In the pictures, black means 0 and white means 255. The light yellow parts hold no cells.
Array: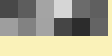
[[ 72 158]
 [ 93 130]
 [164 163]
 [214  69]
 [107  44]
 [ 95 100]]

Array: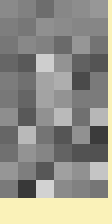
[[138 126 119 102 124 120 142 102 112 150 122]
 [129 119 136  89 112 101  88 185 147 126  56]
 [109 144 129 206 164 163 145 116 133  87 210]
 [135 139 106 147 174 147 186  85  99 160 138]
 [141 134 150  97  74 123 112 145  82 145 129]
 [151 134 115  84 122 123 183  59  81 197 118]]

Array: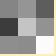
[[133  60 142]
 [149 196 140]
 [ 93 146 251]]

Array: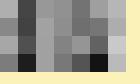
[[175 136 167 124]
 [ 69  66  80  29]
 [152 162 161 161]
 [145 142 131 120]
 [115 111 149  84]
 [159 118  98  19]
 [182 173 201 186]]

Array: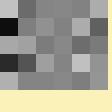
[[193  14 168  42 176]
 [107 127 161  84 132]
 [133 145 124 159 132]
 [135 130 136 132 136]
 [130 172 109 192 126]
 [172  96 122 147 149]]

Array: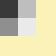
[[ 57 143]
 [190 234]]
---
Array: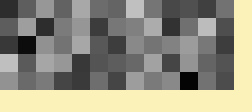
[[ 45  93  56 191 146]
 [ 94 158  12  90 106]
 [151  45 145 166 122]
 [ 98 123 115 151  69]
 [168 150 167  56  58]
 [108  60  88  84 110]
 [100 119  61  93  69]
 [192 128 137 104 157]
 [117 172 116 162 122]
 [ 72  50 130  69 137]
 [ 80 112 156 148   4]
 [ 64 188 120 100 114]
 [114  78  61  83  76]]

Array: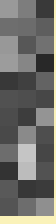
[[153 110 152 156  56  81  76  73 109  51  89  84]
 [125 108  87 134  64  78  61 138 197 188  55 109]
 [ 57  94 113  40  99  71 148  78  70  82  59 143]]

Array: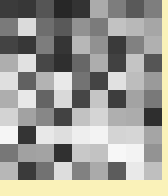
[[ 59 122  67 174 223 174 211 245 119 183]
 [ 55 219  55 225  97 232 162  52 161  58]
 [ 85 110 125  71 179 100 135 232 163 114]
 [ 39  89  53  47 233 217  66 222  48 221]
 [ 51 146 183 103 115  70 194 238 200 129]
 [171 123 145 173  68 197 213 243 194 170]
 [125 194  58  65 225  61 175 212 247  92]
 [ 89 184 129 196 189 163 172 214 243 233]
 [126 166 176  85 154 121  46 165 147 191]]

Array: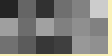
[[ 36 159 113]
 [101 109  91]
 [ 49 161  55]
 [111 128  63]
 [130 143 152]
 [204 129 144]]

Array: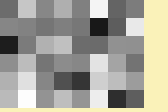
[[108 134  29 142 177 186]
 [198 130 123 188 224 253]
 [135 117 177 117 134 147]
 [175 127 192 140  80 190]
 [128 119 108 135  53 148]
 [244  24 107 227 207 237]
 [100  93 145 164 189  46]
 [124 233 144 115 156  94]]

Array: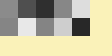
[[139 133]
 [ 79 232]
 [ 47 132]
 [135 206]
 [221  40]]

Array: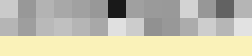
[[202 181]
 [152 158]
 [179 185]
 [168 192]
 [161 181]
 [152 168]
 [ 25 224]
 [160 204]
 [154 145]
 [153 152]
 [211 172]
 [151 205]
 [ 98 182]
 [181 226]]
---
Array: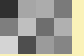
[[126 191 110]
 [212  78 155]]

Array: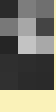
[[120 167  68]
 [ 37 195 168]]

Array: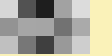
[[147 166 165]
 [192 119  63]]

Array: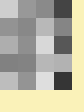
[[147 136 184]
 [174 143 216]]

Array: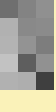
[[177 137 139]
 [179 147 125]]

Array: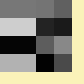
[[206 206  35]
 [  5   5  93]]

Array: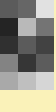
[[ 36 185 116]
 [ 48  91  66]]
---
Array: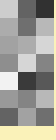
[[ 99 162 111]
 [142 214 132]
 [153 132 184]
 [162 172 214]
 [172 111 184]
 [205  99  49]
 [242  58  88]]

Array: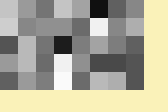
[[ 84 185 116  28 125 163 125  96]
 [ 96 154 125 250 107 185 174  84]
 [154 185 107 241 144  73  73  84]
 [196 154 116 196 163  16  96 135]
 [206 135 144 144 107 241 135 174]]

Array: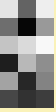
[[ 30 184 142]
 [ 71  50  61]
 [110   6 153]
 [163  39 131]
 [196 218 248]
 [228  99 238]]

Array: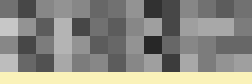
[[113  71 135 147 135 103 113 147  49  71 135 113  92 113]
 [135  71 124 180 147  92 103 147  39 103 135 124 103 103]
 [189 103  81 168 124 135  92 135 159  60 168 124 147 159]
 [199 147  92 180  71 113  92 135 159  71 159 168 168 124]]

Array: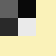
[[ 41 234]
 [ 96   9]]

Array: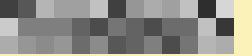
[[ 64  87 181 160 160 193  64 150 172 160 193  46 214]
 [172 150 139 150 108 139  87  99 127  76 117 181 172]
 [203 127 127 127  99  76 117  99  76 108 108 193  55]]

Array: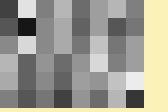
[[ 65 226 127 182 108 158 182 127]
 [ 86  22 137 170  98 158  86 118]
 [127  86 118  65 148 108 182  54]
 [137 216 137 170 118 194 118 158]
 [170  98 137  98 158 148 194 236]
 [182  98 148 108 148 216 127 158]]

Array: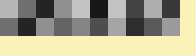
[[111  36 144 100 133  78 165  45  90 155]
 [183 111  36 144 195  24 195  67 174  57]]

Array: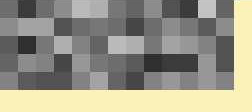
[[ 91  47 119 175 130 100 186 175 119 163 151 130  82]
 [100 140 130  71 151 119 109  91  47  59  59 151  82]
 [109  59 109 140 186 175 119 100 140  82  59 195 100]
 [130  91  82  82 130 163 100  71 130 151 130 151 130]
 [140 163 163  82 109 119 109  71 109 140 119  91 140]]
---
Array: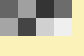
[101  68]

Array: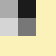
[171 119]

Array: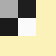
[172 250]

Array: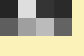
[ 37 159]

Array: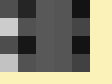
[79 82 88 85]

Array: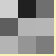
[208 181 124]
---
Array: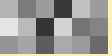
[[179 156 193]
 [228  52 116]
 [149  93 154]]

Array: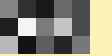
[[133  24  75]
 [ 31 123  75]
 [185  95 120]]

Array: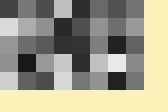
[[ 68  77  46  81]
 [217 144  79 111]
 [150  89  52  33]
 [144 152  45 233]
 [206  76 118  33]]

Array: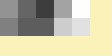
[[147  61 254]
 [128  93 225]]

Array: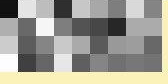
[[ 18 189 199 126 132]
 [175 246  83  39 171]
 [204 133 170 153 104]
 [253 102  95 113 114]]

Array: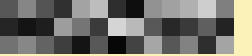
[[ 87  84 163  46 146 176 127]
 [ 37  30 117 213  88  58  35]
 [114  99  20   7 166 130 164]]

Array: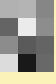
[[177 134]
 [100 141]
 [140 100]
 [220 104]]
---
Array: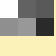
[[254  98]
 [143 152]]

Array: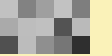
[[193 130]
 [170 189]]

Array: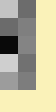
[[195 108]
 [107 127]]

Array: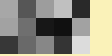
[[167  86]
 [162 111]]

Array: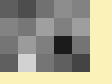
[[ 94  77]
 [131 119]]

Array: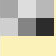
[[166 221]
 [207 132]]
